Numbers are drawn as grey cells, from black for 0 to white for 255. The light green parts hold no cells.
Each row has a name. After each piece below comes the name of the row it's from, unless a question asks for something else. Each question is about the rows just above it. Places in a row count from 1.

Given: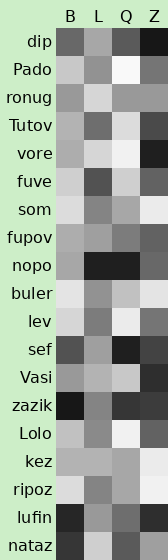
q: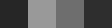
lufin
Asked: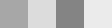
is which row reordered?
som
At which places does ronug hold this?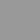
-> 1 3 4
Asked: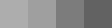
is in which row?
fupov
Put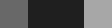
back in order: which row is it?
nopo
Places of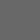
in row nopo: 4

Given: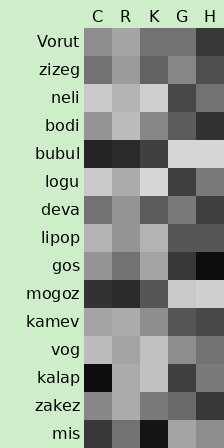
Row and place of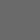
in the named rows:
zakez, 4
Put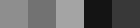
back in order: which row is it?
mis
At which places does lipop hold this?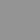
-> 2
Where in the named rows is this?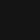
mis, 3

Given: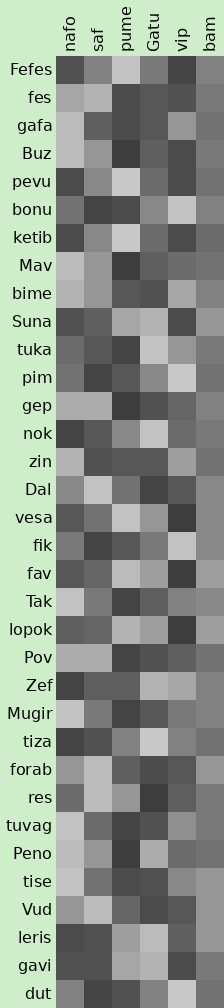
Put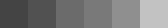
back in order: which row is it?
tuvag
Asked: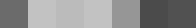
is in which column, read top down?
nafo
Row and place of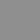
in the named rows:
tuvag, 5
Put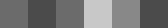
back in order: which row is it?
ketib

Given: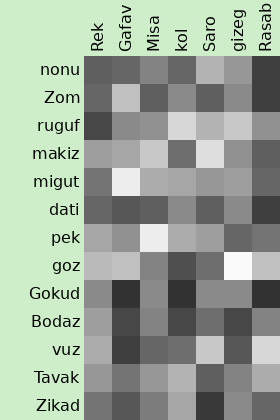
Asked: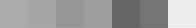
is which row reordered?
migut
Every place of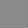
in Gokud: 1 3 5 6
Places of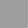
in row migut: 6
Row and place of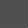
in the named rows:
goz, 4
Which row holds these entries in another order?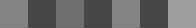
Bodaz
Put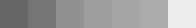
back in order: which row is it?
pek

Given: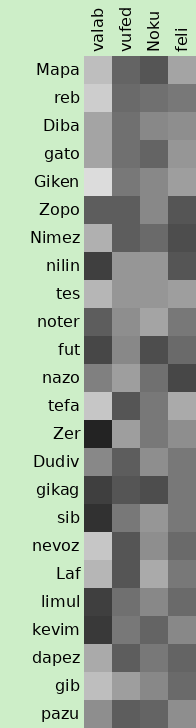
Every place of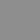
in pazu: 1 4
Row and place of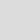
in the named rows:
Giken, 1
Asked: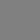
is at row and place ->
nazo, 1
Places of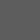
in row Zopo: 1 2

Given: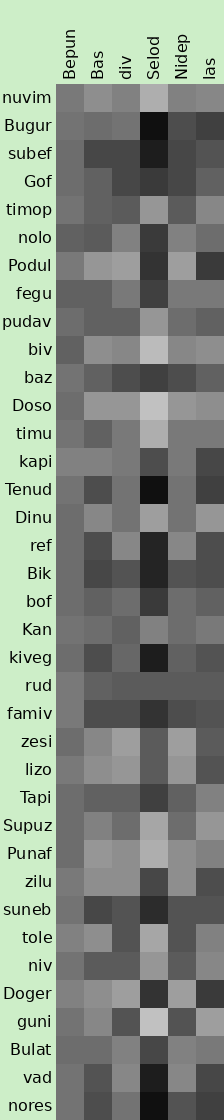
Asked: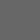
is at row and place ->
kiveg, 3
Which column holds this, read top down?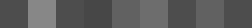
Bas
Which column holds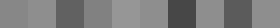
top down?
Bas
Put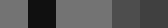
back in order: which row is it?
Tenud
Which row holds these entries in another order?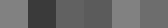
nolo

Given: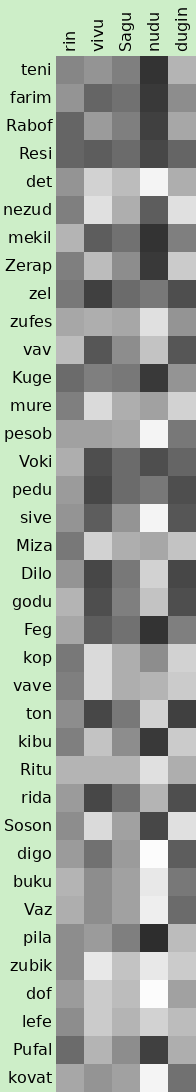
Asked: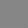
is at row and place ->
teni, 1
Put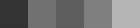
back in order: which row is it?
mekil
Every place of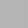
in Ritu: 1 2 3

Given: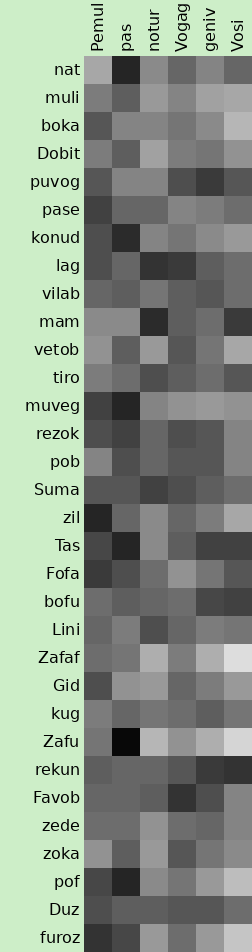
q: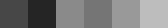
pof
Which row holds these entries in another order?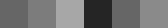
zil

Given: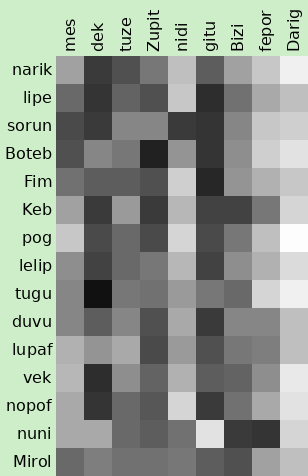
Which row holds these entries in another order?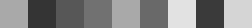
nopof
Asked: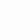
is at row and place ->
pog, 9
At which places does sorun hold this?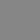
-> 3 4 7
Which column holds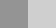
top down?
nidi
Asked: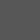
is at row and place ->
nopof, 4

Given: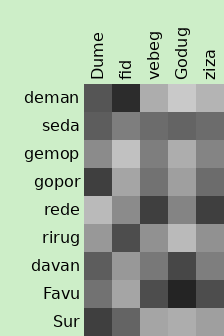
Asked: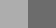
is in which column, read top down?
vebeg
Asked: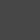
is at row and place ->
davan, 4

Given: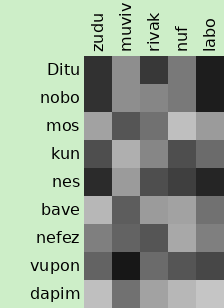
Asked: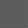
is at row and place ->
bave, 2
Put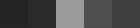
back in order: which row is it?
nes
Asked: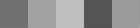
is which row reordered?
mos
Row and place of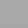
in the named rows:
nefez, 4
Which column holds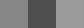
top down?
rivak

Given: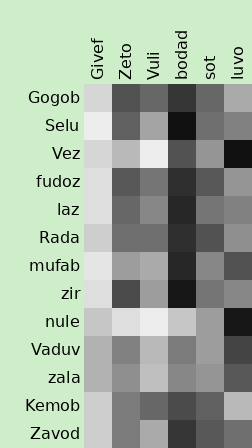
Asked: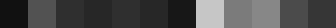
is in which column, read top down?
bodad
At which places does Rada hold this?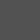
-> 5
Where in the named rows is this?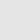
mufab, 1
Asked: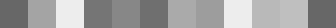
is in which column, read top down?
Vuli
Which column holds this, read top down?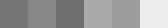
Vuli
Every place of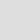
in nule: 2

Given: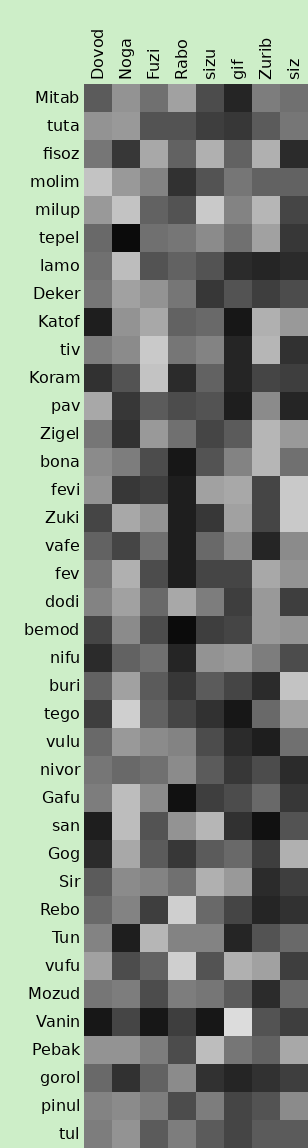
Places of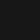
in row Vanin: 1 3 5
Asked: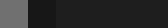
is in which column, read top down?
Rabo
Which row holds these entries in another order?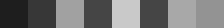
Zuki

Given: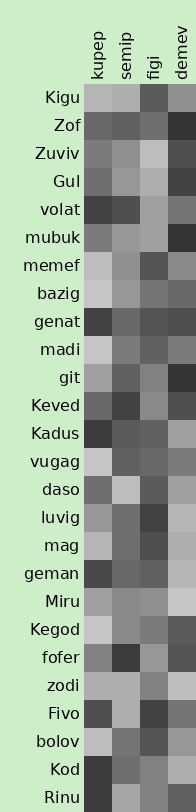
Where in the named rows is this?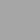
Rinu, 2
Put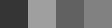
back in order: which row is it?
git
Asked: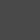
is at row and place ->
geman, 1

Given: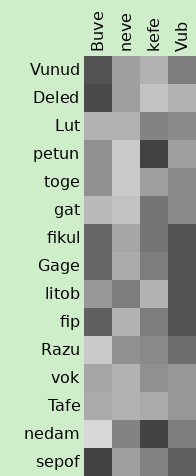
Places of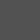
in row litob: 4
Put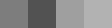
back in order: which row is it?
Vunud
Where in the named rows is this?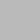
gat, 1
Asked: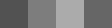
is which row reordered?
Gage
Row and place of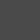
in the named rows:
Deled, 1

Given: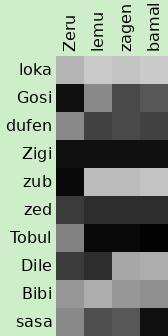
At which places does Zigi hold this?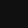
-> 1 2 3 4
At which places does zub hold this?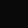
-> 1
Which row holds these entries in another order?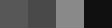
Gosi
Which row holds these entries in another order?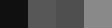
sasa
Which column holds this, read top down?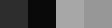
zagen
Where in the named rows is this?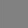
Tobul, 1

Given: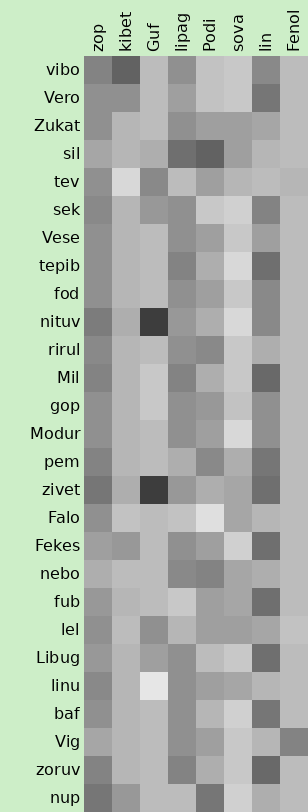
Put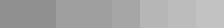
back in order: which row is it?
lel
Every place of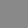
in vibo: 7
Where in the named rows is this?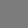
nituv, 1
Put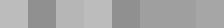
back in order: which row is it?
Zukat

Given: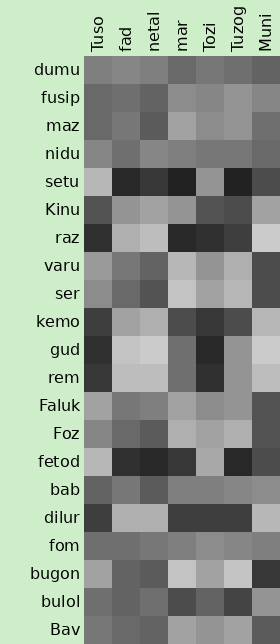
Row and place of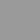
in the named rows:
varu, 1
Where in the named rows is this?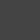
bulol, 6
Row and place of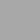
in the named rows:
fetod, 5
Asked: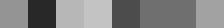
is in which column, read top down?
mar

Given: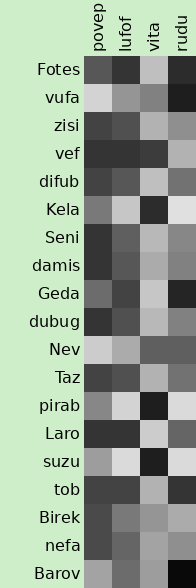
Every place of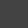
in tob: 1 2
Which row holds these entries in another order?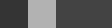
tob
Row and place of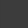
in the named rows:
vef, 3

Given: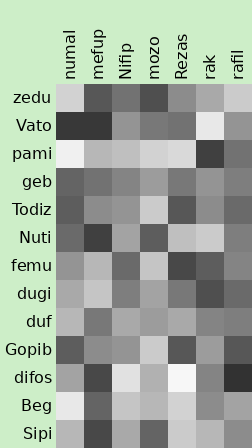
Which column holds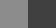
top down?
mefup
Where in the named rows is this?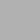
difos, 4
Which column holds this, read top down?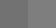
rafil
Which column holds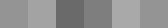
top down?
Nifip
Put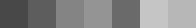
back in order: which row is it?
femu

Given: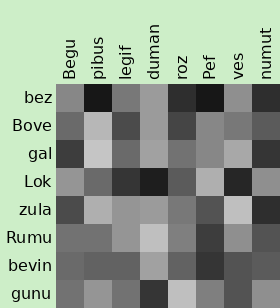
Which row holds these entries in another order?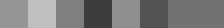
Rumu
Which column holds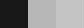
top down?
pibus

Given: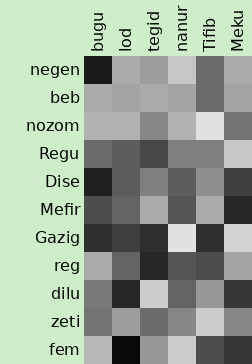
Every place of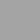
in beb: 2 4 6
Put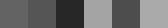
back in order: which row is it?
reg

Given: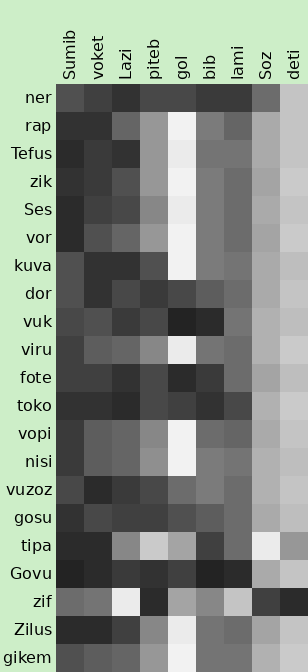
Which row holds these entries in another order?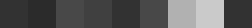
toko
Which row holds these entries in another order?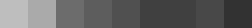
gosu
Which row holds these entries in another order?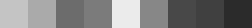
Ses
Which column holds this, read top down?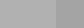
Soz
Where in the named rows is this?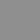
nisi, 4
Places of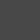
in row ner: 4 5

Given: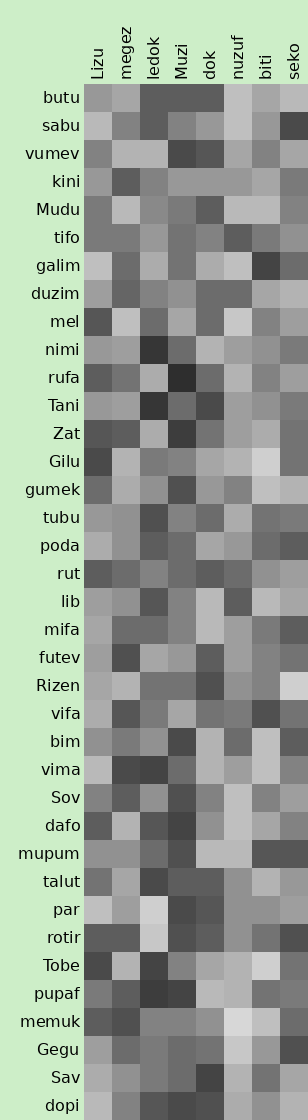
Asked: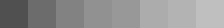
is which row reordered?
gumek
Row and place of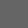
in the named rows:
duzim, 2
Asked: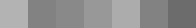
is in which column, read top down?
ledok
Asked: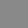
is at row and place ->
Mudu, 3

